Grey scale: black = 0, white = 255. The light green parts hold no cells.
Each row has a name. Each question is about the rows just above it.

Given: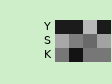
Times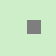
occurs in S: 1
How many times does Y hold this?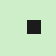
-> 3
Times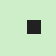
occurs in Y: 0
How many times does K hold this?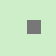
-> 3
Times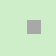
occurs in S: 1

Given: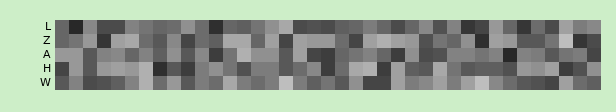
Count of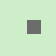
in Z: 3
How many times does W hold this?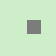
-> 6
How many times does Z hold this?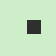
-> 1
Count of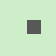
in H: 5
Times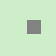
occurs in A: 7

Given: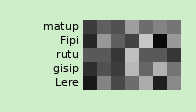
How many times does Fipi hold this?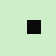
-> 1
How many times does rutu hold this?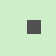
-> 0

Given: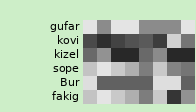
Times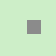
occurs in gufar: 4
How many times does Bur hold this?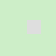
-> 3
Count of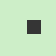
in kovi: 0
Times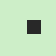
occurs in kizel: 4

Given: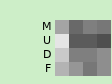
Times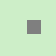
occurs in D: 2
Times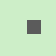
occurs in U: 2

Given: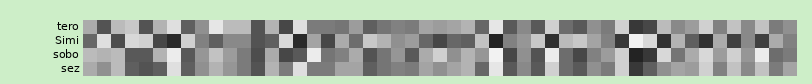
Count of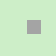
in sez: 6
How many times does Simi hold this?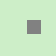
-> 4
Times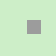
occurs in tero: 3
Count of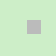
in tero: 4
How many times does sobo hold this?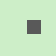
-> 5
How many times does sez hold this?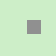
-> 5
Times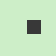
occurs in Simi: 1

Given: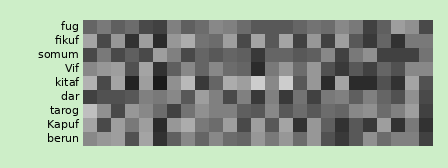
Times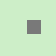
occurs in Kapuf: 3
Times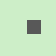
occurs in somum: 2
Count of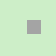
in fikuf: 3
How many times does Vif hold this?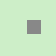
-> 5

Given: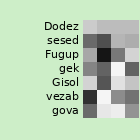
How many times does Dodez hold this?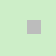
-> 3
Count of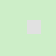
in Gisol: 1
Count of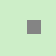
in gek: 1

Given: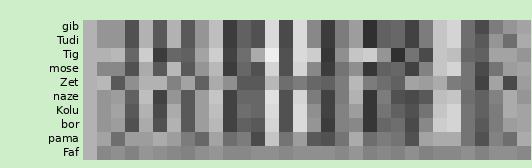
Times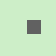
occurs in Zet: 3
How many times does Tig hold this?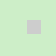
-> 4

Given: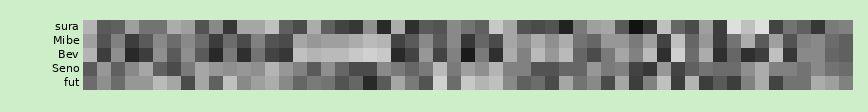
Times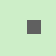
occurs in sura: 5
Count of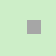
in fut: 5

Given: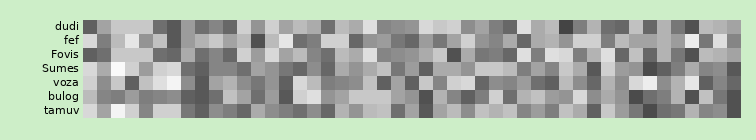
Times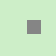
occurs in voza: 4
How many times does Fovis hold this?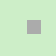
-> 4
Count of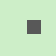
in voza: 1
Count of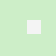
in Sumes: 0
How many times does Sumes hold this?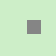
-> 4
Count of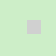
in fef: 5
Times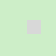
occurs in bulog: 1

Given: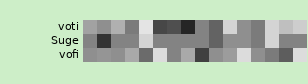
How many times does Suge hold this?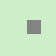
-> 9
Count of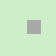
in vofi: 2
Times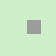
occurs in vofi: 1
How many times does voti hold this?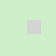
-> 2
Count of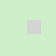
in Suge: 2
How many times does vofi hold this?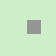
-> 1
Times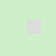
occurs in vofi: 3

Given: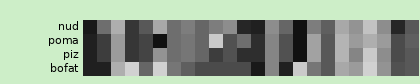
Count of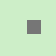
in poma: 1
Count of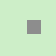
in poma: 0
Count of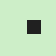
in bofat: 3
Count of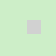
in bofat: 3
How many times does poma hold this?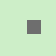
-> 2

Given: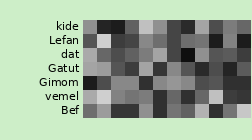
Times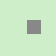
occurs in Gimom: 4
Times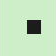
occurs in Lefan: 2
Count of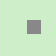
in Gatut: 1
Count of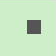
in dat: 1
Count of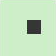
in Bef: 2
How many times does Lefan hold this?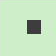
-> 1

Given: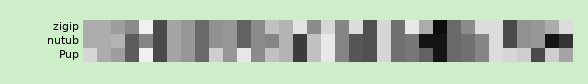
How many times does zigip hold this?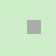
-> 4
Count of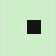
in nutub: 3
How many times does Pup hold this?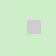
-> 3
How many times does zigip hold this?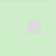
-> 4
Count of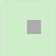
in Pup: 1
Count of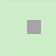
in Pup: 2

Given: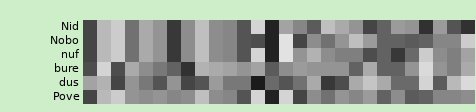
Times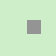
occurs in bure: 6
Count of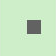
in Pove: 2
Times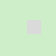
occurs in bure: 1
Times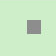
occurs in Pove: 6
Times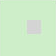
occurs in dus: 1
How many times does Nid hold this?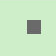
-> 0

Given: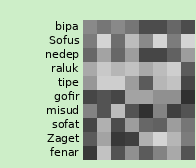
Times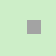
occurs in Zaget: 1
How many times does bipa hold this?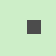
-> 3
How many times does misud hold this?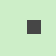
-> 0
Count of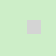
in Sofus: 3
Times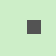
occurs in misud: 3
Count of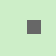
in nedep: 2
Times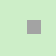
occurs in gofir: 2

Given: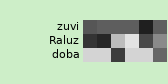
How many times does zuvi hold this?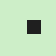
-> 1
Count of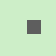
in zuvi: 4
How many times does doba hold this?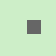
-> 1
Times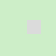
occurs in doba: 0
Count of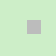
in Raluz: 1

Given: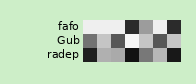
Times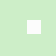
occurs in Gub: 0
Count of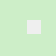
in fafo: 4

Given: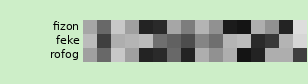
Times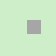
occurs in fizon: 2
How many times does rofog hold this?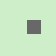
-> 2
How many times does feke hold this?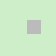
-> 3
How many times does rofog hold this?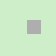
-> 4
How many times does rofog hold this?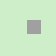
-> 2
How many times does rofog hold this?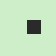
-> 1
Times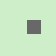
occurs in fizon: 1

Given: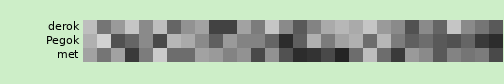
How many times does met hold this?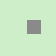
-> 1
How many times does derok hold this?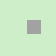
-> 2
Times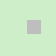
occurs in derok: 2

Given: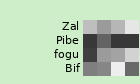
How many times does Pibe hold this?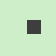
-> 0
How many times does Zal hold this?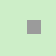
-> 1
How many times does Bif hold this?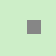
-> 1

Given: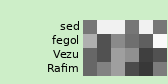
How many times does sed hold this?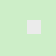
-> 0
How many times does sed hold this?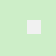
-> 3
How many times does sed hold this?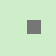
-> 3
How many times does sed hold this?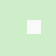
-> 0
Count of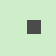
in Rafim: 1

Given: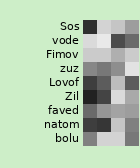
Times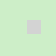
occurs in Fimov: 0
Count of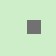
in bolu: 0

